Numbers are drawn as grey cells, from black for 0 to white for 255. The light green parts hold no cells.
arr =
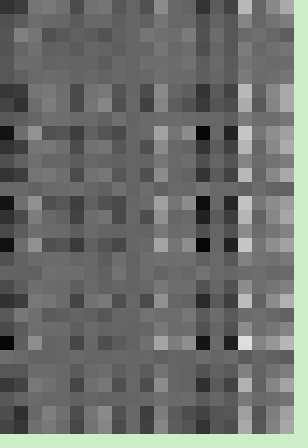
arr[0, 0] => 51
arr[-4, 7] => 119
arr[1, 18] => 103
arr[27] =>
[56, 67, 120, 112, 104, 70, 111, 119, 79, 103, 77, 140, 101, 99, 47, 90, 66, 177, 97, 133, 164]
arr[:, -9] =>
[104, 103, 109, 104, 108, 106, 101, 94, 108, 116, 104, 105, 103, 105, 116, 102, 107, 116, 110, 107, 109, 102, 109, 108, 125, 101, 101, 101, 105, 91, 93]
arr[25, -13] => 103
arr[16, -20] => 92
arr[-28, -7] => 79
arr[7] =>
[68, 50, 109, 125, 111, 74, 117, 134, 79, 103, 65, 133, 94, 82, 58, 85, 77, 172, 88, 132, 169]
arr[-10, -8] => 99
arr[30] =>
[68, 54, 112, 121, 107, 71, 115, 133, 75, 104, 65, 133, 93, 84, 51, 85, 77, 169, 87, 130, 167]
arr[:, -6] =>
[92, 99, 108, 101, 105, 102, 90, 85, 103, 103, 92, 101, 91, 105, 104, 91, 101, 102, 105, 105, 102, 90, 108, 102, 106, 102, 97, 90, 102, 84, 85]
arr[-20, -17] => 102
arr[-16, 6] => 108
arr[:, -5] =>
[66, 86, 87, 86, 91, 92, 67, 77, 94, 35, 65, 84, 66, 105, 38, 60, 82, 33, 88, 102, 82, 62, 90, 82, 30, 107, 90, 66, 91, 86, 77]
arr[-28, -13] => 94
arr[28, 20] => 115
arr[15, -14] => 115
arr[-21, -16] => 75
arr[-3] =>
[87, 99, 107, 103, 103, 97, 102, 99, 100, 101, 103, 112, 105, 107, 90, 102, 91, 121, 106, 109, 115]
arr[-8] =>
[74, 92, 110, 107, 106, 94, 105, 99, 101, 100, 102, 120, 108, 109, 82, 102, 82, 140, 109, 117, 131]
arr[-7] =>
[6, 95, 141, 100, 102, 70, 103, 78, 91, 99, 112, 164, 125, 142, 20, 106, 30, 221, 131, 150, 182]
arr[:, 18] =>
[102, 103, 111, 104, 110, 108, 98, 88, 110, 118, 102, 106, 101, 108, 119, 98, 108, 117, 114, 110, 111, 98, 111, 109, 131, 101, 99, 97, 106, 84, 87]
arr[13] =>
[104, 104, 98, 106, 107, 110, 102, 96, 112, 100, 109, 97, 105, 104, 115, 105, 105, 98, 108, 99, 98]
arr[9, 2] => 146
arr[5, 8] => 104
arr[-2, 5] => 77
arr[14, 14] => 13
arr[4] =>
[87, 108, 107, 99, 101, 100, 100, 92, 104, 101, 110, 110, 108, 113, 93, 105, 91, 116, 110, 107, 108]
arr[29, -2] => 126
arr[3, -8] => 109
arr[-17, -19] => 144
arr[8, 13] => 105

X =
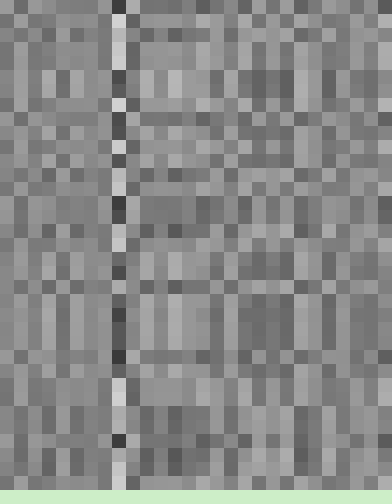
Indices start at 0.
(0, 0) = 154
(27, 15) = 151
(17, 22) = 140
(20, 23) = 163
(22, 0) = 138
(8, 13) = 127
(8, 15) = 120
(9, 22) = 146
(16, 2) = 142
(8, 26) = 142
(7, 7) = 120
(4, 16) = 128
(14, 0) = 152
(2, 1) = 118
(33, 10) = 100
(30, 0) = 134
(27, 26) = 128
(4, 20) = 120
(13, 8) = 196
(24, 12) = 169
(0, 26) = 143
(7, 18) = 111
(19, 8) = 76
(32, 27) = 121
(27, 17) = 163
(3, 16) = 131
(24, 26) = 117
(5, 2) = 127
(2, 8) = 183
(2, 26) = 151
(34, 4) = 142
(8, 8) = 76
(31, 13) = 127
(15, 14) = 105
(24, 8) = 87
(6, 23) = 99
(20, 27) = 127
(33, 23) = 163
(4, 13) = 138
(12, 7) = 122

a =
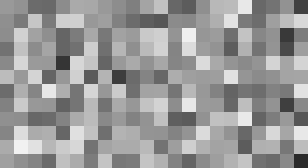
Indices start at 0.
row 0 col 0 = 153
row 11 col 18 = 113
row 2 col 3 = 143
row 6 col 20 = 121
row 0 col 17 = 232
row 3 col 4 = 101
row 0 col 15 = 184
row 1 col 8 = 129
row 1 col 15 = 175
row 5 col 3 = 100
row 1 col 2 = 198
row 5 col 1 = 153
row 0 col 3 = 105
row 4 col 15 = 169
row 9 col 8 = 179
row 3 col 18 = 115
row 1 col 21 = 216
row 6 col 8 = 203
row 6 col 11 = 164
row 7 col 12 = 141
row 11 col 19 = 106
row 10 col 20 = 119
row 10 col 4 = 203
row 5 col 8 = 61
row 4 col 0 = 137
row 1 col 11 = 86
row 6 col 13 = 184
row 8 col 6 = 187
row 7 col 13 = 231
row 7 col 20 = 63
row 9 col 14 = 219
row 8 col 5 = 171
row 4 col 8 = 153
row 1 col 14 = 155

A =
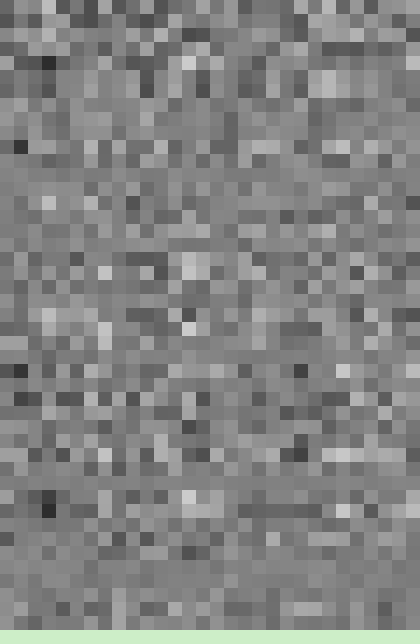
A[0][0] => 102
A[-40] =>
[109, 124, 112, 95, 132, 132, 151, 130, 137, 150, 85, 133, 156, 128, 90, 137, 125, 100, 109, 154, 122, 103, 158, 182, 153, 134, 145, 130, 117, 124]
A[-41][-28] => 83
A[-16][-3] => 171
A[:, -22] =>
[86, 130, 132, 134, 113, 137, 139, 132, 126, 113, 163, 131, 139, 127, 133, 128, 129, 134, 113, 129, 123, 135, 132, 135, 121, 127, 114, 122, 162, 133, 124, 117, 110, 90, 129, 116, 116, 130, 86, 106, 130, 130, 156, 163, 163]
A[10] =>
[106, 53, 154, 157, 130, 118, 177, 105, 163, 113, 112, 175, 100, 125, 152, 100, 100, 153, 175, 171, 145, 98, 112, 165, 188, 132, 175, 151, 125, 147]
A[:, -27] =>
[188, 151, 178, 142, 45, 95, 83, 142, 116, 122, 157, 99, 128, 144, 188, 138, 116, 126, 122, 149, 105, 139, 188, 169, 130, 104, 93, 125, 142, 166, 106, 101, 121, 129, 127, 64, 45, 113, 138, 112, 136, 137, 116, 121, 126]
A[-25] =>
[119, 101, 136, 105, 145, 111, 124, 116, 123, 117, 105, 110, 161, 116, 105, 150, 144, 112, 130, 147, 130, 100, 159, 121, 146, 159, 132, 117, 118, 153]
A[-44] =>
[84, 119, 90, 151, 156, 88, 78, 107, 130, 95, 77, 98, 164, 128, 119, 139, 150, 117, 128, 128, 101, 87, 166, 159, 148, 119, 150, 132, 94, 126]
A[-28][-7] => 138
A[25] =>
[131, 133, 121, 104, 124, 124, 114, 137, 127, 140, 129, 130, 127, 145, 133, 132, 127, 124, 122, 125, 127, 129, 125, 131, 136, 134, 118, 132, 131, 147]
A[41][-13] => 129
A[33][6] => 97
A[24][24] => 154
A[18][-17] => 184
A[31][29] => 113
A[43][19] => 111
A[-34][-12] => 104
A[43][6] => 100
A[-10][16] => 135
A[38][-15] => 100
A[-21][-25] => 154
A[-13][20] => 86
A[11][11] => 145
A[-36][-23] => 144
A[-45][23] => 182
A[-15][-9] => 148
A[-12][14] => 130
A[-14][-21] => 137
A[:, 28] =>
[146, 94, 151, 109, 129, 117, 113, 141, 130, 144, 125, 151, 128, 114, 120, 127, 121, 132, 118, 94, 118, 131, 94, 113, 128, 131, 147, 138, 164, 124, 143, 124, 164, 145, 133, 123, 164, 142, 150, 139, 118, 125, 118, 126, 118]
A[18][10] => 88
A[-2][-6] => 123
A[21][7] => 127
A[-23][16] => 150
